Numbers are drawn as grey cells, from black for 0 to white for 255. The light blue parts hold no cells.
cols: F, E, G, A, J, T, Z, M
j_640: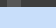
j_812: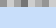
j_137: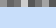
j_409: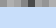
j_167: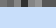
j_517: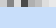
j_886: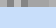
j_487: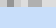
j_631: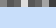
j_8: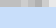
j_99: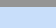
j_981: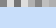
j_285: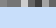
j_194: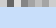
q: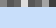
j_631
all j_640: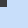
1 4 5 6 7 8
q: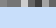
j_285
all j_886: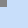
2 4

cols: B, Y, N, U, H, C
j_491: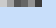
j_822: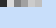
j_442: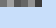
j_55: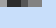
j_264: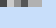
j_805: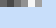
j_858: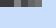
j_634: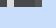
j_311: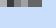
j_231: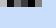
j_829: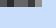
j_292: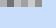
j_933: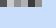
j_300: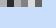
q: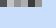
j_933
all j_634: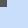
6
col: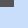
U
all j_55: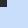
2 3
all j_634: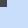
1 3 4 5

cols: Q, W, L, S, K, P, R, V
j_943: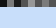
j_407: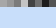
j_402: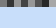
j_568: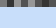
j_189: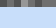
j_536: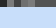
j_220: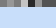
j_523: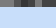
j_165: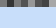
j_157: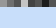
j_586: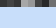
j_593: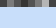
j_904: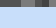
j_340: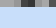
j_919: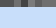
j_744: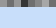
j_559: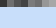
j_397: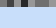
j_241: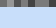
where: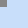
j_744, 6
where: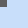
j_919, 6
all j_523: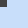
5 7 8
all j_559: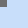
2 6
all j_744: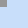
1 3

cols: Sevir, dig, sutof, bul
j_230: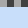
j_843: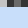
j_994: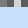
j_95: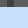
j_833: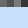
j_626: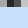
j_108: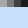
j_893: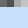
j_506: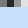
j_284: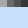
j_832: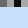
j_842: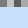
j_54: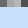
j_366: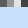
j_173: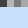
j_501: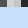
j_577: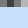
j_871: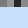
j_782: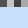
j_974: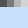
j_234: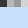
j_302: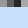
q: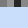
j_871
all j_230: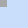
1 3
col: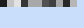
bul
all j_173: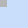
2
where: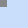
j_871, 4
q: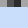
j_302
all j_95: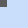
1 3 4

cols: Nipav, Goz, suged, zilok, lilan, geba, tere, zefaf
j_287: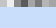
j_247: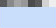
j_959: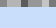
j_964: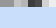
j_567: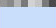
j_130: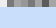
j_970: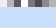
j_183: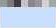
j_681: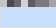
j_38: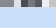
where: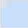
j_38, 3
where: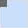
j_681, 3

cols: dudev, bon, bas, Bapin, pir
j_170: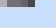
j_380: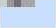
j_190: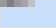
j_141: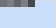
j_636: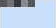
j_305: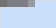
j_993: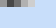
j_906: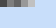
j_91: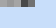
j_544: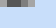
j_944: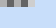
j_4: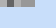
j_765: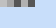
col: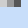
pir
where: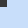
j_636, 3
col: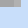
dudev
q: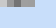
j_380
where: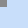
j_636, 4

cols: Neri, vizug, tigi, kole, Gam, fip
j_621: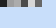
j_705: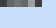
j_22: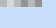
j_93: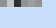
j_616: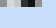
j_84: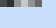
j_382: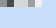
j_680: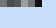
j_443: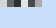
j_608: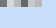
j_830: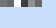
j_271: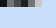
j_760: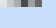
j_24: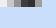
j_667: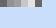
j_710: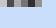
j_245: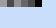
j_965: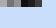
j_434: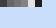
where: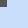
j_680, 3
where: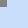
j_434, 4
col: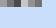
Gam
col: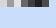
kole
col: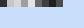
kole
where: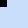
j_245, 6

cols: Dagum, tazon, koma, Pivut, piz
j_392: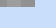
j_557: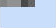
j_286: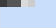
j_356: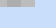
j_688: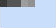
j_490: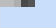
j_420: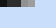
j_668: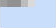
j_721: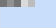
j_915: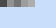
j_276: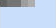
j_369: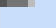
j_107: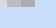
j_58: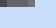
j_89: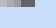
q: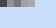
j_915
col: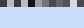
Dagum
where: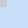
j_286, 5
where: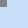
j_557, 1

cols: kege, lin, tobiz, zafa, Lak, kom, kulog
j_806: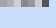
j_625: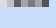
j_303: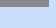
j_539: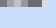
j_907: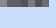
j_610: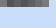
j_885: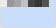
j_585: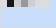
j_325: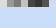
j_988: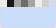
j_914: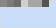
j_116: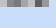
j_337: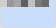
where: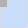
j_806, 2
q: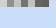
j_337
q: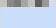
j_116
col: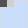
kulog
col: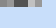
zafa

